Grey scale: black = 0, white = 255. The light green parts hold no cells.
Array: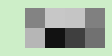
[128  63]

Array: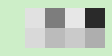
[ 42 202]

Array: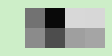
[215 159]

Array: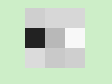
[215 184 219]

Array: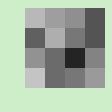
[ 84 119 107 196]

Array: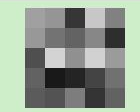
[129 135 144  25  91]
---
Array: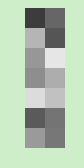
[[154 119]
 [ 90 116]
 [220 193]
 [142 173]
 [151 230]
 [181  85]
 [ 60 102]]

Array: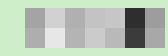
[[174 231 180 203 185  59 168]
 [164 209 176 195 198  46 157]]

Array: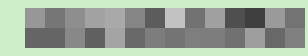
[[101 101 136  96 164 105 125 116 126 125 113 158 104 128]
 [151 118 142 162 169 133  92 194 114 160  79  63 154 115]]

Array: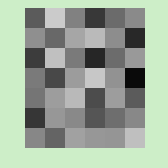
[[135 100 161 151 149 191]
 [ 54 151 137  85 110 136]
 [117 157 185  76 157  91]
 [122  72 156 199 146  10]
 [ 60 192 122  38 108 153]
 [143 104 166 186 141  40]
 [ 91 203 129  56 107 138]]

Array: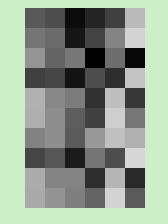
[[169 147 127 100 211  90]
 [172 131 131  45 181  41]
 [ 69  86  27 116  77 215]
 [130 142  90 153 192 176]
 [175 141  94  65 206 118]
 [176 136 124  49 189  55]
 [ 64  70  19  78  45 195]
 [148 100 119   0 110   8]
 [117 107  22  68 132 211]
 [ 89  78  12  37  64 186]]

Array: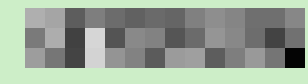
[[157 118  68 211 148 130  91 155 159  93 126 153 117   4]
 [122 173  65 214  84 137 130  85 107 149 136 109  67 113]
 [175 165  93 126 108  97 106 101 128 142 133 111 111 135]]

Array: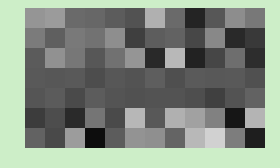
[[ 98  73 156  13  92 147 143 100 184 209 125  30]
 [ 60  77  42 117  74 183  88 176 161 129  22 180]
 [ 85  91  74  92  84  81  83  83  78  64  83  98]
 [ 89  87  89  77  87  83  94  79  90  88  89  80]
 [ 91 145 119  87 113 149  41 184  34  70 110  45]
 [123  95 121 114 142  63  93  98  71 136  41  57]
 [149 155 106 103  92  82 176 106  36  87 141 120]]

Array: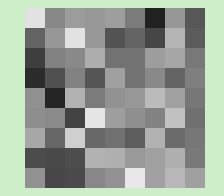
[[146  71  74 135 146 232 161 183 160]
 [ 76  73  77 178 175 153 161 175 121]
 [167 102 207 104 113  93 177 107 119]
 [142 138  66 229 158 143 130 193 112]
 [144  36 177 123 146 152 187 161 119]
 [ 43  80 129  85 159 114 137 100 127]
 [ 62 129 137 173 114 114 157 166 120]
 [ 99 151 226 152  83 100  70 180  92]
 [226 136 156 152 158 123  33 151  87]]
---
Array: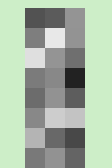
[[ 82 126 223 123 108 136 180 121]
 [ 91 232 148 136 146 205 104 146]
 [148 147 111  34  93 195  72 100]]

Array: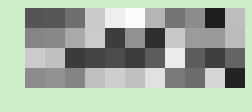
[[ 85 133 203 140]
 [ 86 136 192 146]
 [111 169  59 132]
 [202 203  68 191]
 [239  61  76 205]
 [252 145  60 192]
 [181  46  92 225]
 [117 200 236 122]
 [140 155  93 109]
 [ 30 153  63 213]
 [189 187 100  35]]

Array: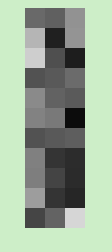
[[105 181 206  82 138 130  82 128 126 157  69]
 [ 96  32  79  89  98 121  89  52  68  52  99]
 [146 148  29 107  90  12  94  44  43  38 214]]

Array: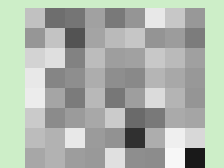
[[193 150 211 232 236 202 188 167]
 [110 195 223 133 165 139 178 178]
 [117  83 130 142 123 155 232 157]
 [161 164 188 173 184 168 155 153]
 [121 186 158 142 119 203 146 224]
 [149 198 161 137 158 106  48 142]
 [232 148 200 181 219 121 173 140]
 [199 156 186 168 180 170 239 247]
 [152 124 160 152 149 165 216  25]]

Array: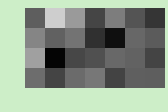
[[ 94 133 160 109]
 [206  97   4  68]
 [154 115  71 107]
 [ 69  48  80 119]
 [125  15 104  67]
 [ 84 103  98  95]
 [ 53  91  68  94]]

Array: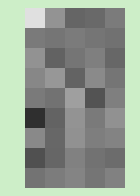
[[224 122 146 135 122  47 137  80 115]
 [147 117  98 151 114  99 103 102 124]
 [101 123 117  99 159 147 145 129 132]
 [105 117 127 138  83 122 126 114 117]
 [123 113 103 117 127 145 131 108 129]]

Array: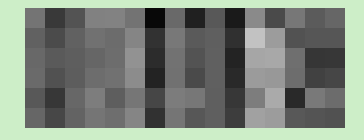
[[116  97 104 106  88 102]
 [ 57  75  90  81  55  71]
 [ 83  97  94  93 103  99]
 [129 113 102 109 125 117]
 [130 108 109 113  94 110]
 [115 133 146 140 118 133]
 [  8  50  44  35  70  49]
 [105 120 114 113 124 117]
 [ 32  90  83  74 119  87]
 [ 88  95  96  96  95  95]
 [ 26  48  35  41  55  61]
 [138 194 166 155 125 161]
 [ 74 156 168 152 170 156]
 [119  82 111 109  41  88]
 [ 91  86  54  65 121  84]
 [102  86  55  70 108  81]]
